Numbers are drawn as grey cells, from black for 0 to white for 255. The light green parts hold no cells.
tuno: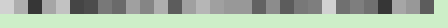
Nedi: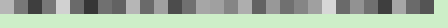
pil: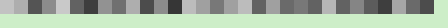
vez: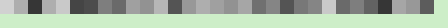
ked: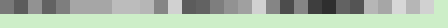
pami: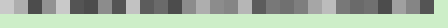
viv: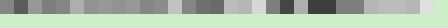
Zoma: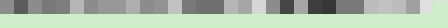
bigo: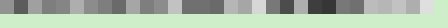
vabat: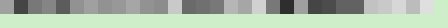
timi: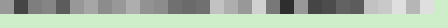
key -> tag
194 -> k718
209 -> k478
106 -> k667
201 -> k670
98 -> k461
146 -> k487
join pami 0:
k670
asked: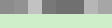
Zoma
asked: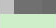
bigo
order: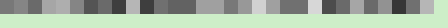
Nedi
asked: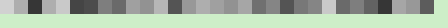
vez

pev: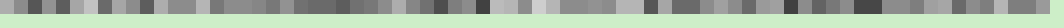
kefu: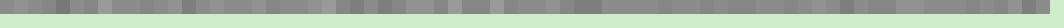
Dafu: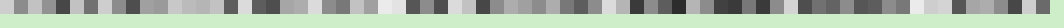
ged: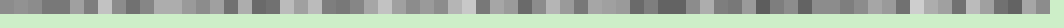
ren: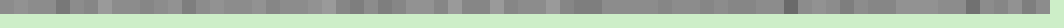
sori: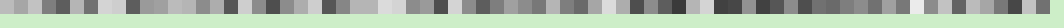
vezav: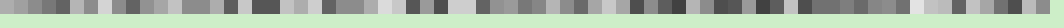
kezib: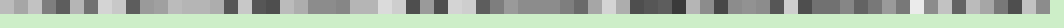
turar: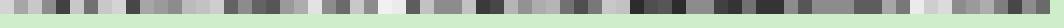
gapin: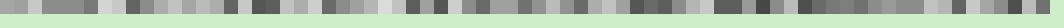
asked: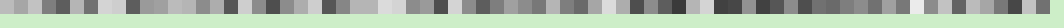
sori
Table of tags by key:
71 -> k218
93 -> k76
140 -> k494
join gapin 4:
k494

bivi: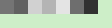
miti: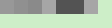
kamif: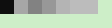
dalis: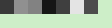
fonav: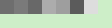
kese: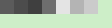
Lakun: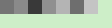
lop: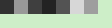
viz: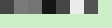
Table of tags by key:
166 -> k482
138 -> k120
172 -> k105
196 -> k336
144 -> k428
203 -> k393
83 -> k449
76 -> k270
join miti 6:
k482
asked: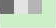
kese

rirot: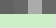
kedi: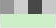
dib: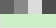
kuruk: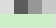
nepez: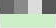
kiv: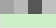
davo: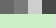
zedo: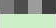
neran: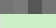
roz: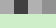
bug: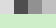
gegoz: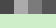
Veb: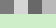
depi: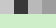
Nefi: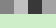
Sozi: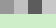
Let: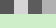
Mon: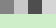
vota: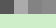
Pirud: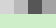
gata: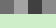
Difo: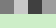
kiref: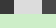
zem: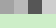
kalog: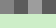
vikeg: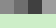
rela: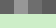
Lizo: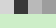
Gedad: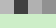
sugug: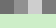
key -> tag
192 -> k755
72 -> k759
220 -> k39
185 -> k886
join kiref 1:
k39
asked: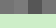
neran
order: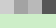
zem
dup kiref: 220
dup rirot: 104
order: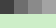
gata

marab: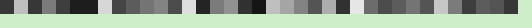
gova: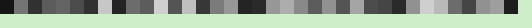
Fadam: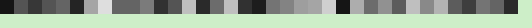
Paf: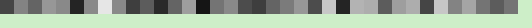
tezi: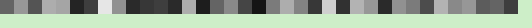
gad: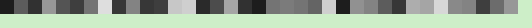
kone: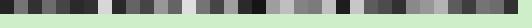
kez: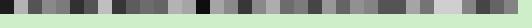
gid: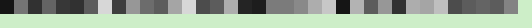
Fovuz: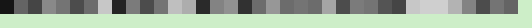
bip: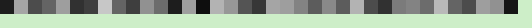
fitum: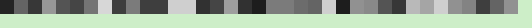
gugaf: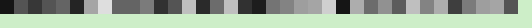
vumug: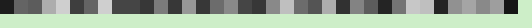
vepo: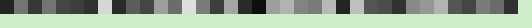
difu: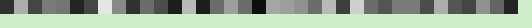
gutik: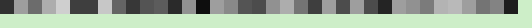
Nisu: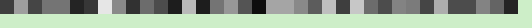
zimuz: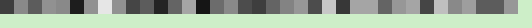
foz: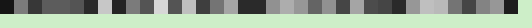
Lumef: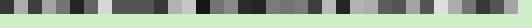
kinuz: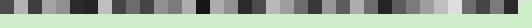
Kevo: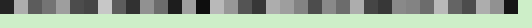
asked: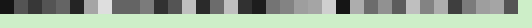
gugaf
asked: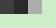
tezi
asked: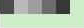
kinuz
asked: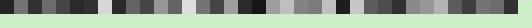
kone
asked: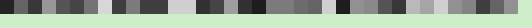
fitum
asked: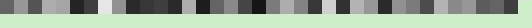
tezi
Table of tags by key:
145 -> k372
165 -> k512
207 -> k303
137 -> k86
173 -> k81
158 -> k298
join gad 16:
k512

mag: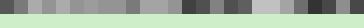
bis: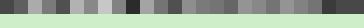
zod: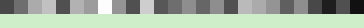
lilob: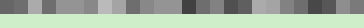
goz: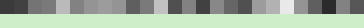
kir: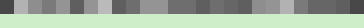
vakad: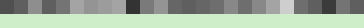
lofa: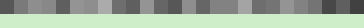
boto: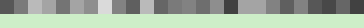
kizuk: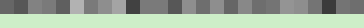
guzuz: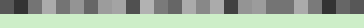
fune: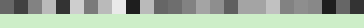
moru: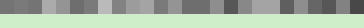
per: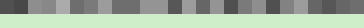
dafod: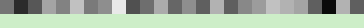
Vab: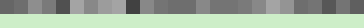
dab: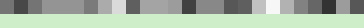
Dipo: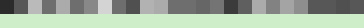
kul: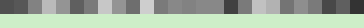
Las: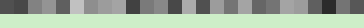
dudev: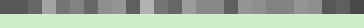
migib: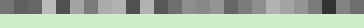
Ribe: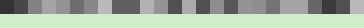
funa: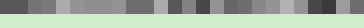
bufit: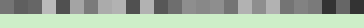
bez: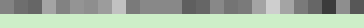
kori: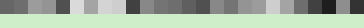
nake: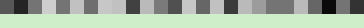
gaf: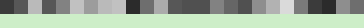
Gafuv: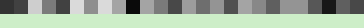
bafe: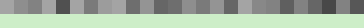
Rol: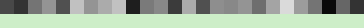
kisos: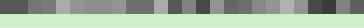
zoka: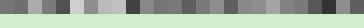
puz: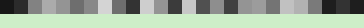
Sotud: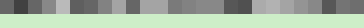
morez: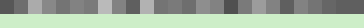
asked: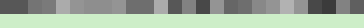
kisos
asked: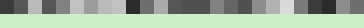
gaf
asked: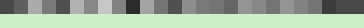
bis
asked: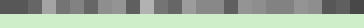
dudev
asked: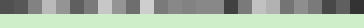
kul

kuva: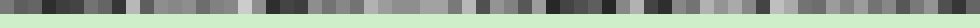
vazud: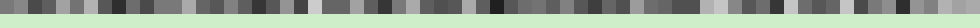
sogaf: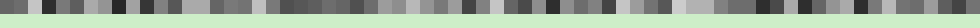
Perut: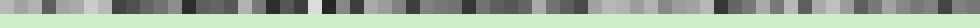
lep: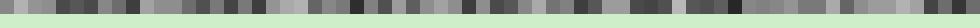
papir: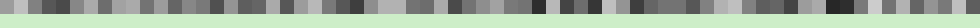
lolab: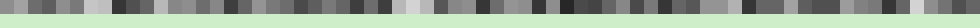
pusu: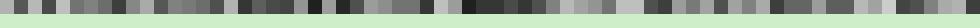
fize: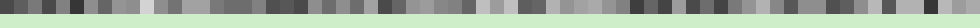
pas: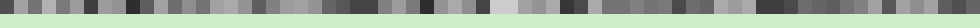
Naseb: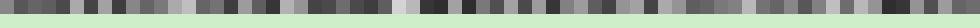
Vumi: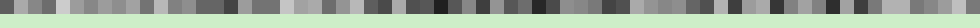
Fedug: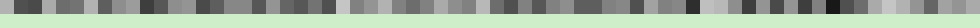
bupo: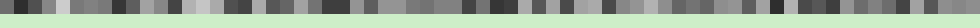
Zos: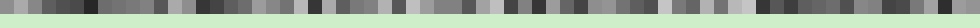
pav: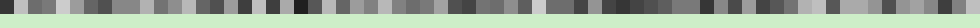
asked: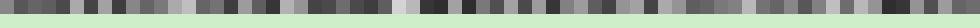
Naseb
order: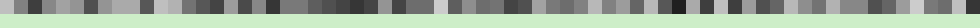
pav
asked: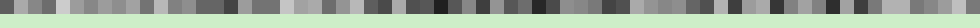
Vumi
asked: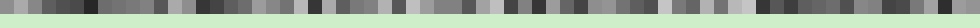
Zos
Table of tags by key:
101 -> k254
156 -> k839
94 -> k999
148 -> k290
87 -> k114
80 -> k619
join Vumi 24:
k290

